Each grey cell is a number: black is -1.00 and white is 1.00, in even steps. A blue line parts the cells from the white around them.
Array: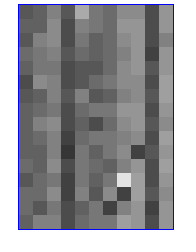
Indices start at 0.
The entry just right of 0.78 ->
0.25
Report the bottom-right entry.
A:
0.17
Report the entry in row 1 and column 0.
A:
-0.24
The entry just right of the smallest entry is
-0.07
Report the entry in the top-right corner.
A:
0.17
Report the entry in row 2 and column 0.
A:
-0.32
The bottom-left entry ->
-0.24
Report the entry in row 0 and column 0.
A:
-0.32
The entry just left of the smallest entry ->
0.01
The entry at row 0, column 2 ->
0.01
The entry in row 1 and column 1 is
-0.24
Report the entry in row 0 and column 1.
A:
-0.24
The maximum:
0.78
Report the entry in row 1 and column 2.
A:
0.09
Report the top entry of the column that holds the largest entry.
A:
0.09
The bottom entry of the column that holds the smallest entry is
-0.40
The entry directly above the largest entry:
0.01
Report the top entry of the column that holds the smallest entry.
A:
-0.32

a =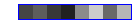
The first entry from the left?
-0.46
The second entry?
-0.27
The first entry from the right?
0.43
